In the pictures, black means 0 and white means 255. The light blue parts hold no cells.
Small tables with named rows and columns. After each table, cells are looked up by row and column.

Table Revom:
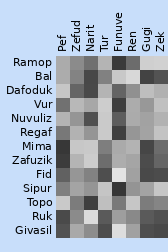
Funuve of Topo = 121
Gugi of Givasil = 78
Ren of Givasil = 161
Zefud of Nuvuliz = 149
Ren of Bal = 216
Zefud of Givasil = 169
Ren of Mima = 179
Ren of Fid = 161
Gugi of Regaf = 163
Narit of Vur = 167

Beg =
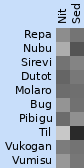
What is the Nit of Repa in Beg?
141
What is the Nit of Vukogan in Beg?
124
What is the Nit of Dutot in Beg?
101
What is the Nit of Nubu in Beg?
173
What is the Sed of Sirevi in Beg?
132
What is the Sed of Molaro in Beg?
111
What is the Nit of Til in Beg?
200
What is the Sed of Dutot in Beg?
120
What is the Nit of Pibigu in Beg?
108
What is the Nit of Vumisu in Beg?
152
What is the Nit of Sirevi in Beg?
115
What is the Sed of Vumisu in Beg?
119
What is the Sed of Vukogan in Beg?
115
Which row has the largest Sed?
Pibigu

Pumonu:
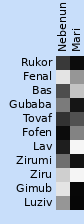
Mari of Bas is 195
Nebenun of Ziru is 207
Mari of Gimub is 7
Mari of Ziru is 245
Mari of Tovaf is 81
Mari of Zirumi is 19
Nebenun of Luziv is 150

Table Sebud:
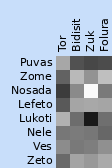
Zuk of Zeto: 153
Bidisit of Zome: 185
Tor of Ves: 140
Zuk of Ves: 126
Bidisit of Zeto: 164
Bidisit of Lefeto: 165
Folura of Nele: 103
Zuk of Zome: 147
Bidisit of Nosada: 138
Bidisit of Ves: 121
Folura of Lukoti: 111
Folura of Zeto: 170
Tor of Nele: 119

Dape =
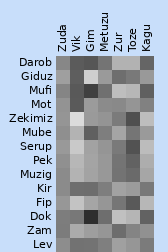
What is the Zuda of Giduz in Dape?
159
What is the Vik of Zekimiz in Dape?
219
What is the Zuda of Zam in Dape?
124
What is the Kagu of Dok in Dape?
98
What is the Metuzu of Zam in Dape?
150
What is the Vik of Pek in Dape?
183
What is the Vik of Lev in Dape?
114
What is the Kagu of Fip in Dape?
183
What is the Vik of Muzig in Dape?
179
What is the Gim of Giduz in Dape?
207
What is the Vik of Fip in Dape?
195
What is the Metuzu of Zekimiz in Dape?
148
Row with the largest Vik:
Zekimiz

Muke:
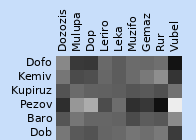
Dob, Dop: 83
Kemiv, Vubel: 52
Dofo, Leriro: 105
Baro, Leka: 99
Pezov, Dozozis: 46
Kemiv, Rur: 142

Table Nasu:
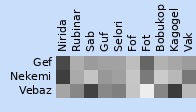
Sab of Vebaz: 66
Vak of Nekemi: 120
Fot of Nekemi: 122
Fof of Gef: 190
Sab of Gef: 155
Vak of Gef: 156
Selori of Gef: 162
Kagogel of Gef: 167
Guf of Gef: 162
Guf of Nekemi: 152
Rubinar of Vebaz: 135
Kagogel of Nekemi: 184
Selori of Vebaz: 127
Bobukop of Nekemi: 203
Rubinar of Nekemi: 170
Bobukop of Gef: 178
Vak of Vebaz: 184
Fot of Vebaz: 237
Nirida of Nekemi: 62

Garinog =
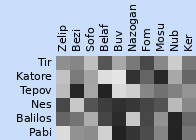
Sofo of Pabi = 140
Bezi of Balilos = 116
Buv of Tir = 168
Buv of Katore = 229
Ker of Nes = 136
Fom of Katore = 100
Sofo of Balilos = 173
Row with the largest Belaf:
Katore

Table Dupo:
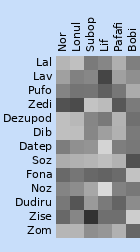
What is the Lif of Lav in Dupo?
69
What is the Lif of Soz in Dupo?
190
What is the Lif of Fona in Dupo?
99
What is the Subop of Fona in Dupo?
104
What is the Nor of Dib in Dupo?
191
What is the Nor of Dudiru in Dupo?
120
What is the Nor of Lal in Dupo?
181
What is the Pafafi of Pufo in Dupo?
119
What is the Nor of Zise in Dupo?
104
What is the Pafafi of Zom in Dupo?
177
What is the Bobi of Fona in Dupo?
194
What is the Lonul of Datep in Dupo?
144
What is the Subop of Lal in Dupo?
122
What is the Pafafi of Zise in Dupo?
111
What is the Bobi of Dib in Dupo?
122
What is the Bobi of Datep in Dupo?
120
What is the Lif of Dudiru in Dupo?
122
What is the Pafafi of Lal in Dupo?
175
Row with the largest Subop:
Zedi

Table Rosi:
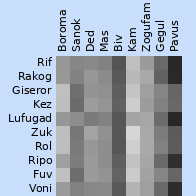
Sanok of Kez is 107
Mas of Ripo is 141
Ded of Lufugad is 123
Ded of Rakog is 151
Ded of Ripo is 154
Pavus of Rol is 92
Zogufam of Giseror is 160
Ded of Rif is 137
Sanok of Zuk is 118
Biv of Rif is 84
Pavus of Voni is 44
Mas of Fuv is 147
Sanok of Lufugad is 141
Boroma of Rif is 151
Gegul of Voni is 105
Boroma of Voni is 155
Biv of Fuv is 99

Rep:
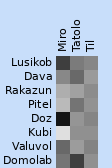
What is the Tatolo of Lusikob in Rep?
123
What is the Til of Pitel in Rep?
146
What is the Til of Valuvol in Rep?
131
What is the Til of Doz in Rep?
133
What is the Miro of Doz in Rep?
21
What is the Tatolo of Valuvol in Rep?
156
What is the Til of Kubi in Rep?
144
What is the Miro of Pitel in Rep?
186
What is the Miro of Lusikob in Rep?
62
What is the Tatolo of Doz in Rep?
149
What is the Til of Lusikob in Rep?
134
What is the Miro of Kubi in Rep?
223
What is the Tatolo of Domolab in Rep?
63
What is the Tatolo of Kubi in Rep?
144

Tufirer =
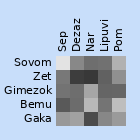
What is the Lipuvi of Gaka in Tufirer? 135
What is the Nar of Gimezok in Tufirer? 166
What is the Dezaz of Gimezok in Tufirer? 110
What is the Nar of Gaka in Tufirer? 75
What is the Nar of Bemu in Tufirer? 184
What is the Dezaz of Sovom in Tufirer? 136
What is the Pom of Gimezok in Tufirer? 102
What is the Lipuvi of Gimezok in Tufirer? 101
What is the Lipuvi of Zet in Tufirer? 97
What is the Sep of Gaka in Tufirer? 152
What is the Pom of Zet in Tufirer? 144
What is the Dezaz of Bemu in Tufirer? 108
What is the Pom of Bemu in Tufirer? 190
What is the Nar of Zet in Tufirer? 56
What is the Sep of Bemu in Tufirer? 89
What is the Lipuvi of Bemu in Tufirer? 116

